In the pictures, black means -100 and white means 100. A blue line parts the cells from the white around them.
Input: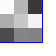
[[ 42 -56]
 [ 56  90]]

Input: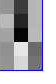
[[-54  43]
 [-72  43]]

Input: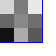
[[ -3  83]
 [  7 -13]]

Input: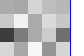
[[32 67]
 [89 33]]

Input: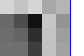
[[ 54  68]
 [-39 -86]]

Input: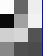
[[-20  87]
 [ 27  90]]

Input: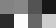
[[  6 -35]
 [ 98 -19]]
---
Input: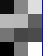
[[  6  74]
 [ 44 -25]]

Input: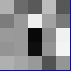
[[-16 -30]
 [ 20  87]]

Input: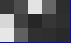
[[-39  78]
 [-50 -70]]

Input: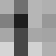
[[-12  43]
 [-77  43]]

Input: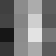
[[10 35]
 [ 4 62]]

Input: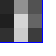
[[ 14 -36]
 [ 67 -21]]

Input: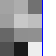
[[ 36 -11]
 [ 57  49]]

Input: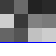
[[-17 -73]
 [-56   1]]
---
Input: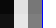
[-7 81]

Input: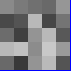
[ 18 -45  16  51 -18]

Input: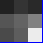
[-68 -22 -42]

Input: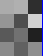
[-64 -39 -30]

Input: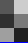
[ 61 -62]

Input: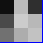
[-63  60 -11]

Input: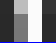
[-59  97  -7]
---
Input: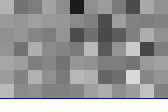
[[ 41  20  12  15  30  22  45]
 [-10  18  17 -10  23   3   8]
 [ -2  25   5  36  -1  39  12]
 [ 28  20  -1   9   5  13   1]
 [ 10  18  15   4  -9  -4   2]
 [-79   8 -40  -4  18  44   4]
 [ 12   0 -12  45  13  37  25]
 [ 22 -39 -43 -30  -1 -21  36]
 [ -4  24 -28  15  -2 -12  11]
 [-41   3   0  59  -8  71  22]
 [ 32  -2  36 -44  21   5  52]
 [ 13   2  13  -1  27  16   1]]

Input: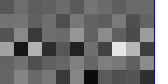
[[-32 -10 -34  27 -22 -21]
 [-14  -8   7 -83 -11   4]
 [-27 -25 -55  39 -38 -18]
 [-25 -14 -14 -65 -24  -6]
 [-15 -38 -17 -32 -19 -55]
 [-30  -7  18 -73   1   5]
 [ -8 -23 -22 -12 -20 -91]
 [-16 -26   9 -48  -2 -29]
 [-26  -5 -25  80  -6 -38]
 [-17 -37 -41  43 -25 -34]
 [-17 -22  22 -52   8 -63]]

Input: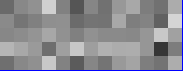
[[-17   8   6  42 -13]
 [  7  -8  10  32   7]
 [ 14   0  16  21  13]
 [ 63  12  31 -14  57]
 [  1  13  14  25   2]
 [-33 -16   0  56 -29]
 [  5  -9  14  24   5]
 [-11 -10   8  39  -9]
 [ 19  32   8  35  20]
 [ 32  -1   7  36  29]
 [ -2   3  18  18  -1]
 [-11 -24  57 -58 -10]
 [ 35  67  26  -2  36]]

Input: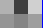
[[ 39  17]
 [-51   4]
 [ 63  24]]

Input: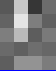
[[-31 -22  -1 -17 -26]
 [ 56  79  46 -25  15]
 [-58  -1 -27 -14  15]
 [-15 -25  -4 -19  -3]]

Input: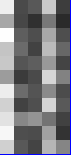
[[ 87  31  99  54  57  22  86  64  77  94  63]
 [-42 -44 -26 -16 -33 -54 -15 -48   6 -39 -31]
 [-31 -62 -39 -48 -26 -42 -34 -38  16 -40 -47]
 [ 58  -6  32  47  20  68   8  66 -10  26  43]
 [-52 -67 -39 -19 -47   2 -40 -30 -49 -60   4]]

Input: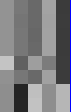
[[ 15  15  15  15  54  14  11  11]
 [ -6  -8  -7  -7 -25  -7 -72 -71]
 [-18 -18 -19 -18  24 -18  50  52]
 [ 28  26  27  27  -3  26  11  11]
 [-54 -53 -54 -54 -53 -54  43  43]]

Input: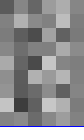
[[-29   1  -3   6  33  12  16  54   3]
 [  5  39 -26 -14 -21 -28 -29 -52   8]
 [-20   8 -40   1 -42  39 -16 -25 -16]
 [ 22   1  27   0  55  21  10  56   7]
 [ 36  48 -24  34   4  42 -25  39  23]
 [  5  -2  -4   9  -1   1   4  -3   2]]
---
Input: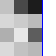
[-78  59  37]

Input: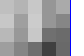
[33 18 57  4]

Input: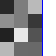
[ 46  -2 -74]

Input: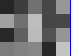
[ 18 -45  46   2]

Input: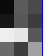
[-42 -31  87]

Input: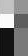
[16 96]

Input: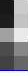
[ 59 -77]
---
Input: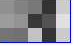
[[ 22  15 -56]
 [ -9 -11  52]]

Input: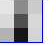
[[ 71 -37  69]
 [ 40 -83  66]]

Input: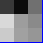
[[70 23  8]
 [59 26 18]]

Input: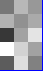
[[ 40  14  33]
 [-57  27  79]]

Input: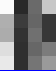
[[ 37 -53 -20]
 [ 35 -61 -12]]

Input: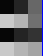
[[ 58  41 -12]
 [-95 -72 -60]]

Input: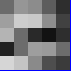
[[ 25  61  58]
 [ 41 -15 -68]]
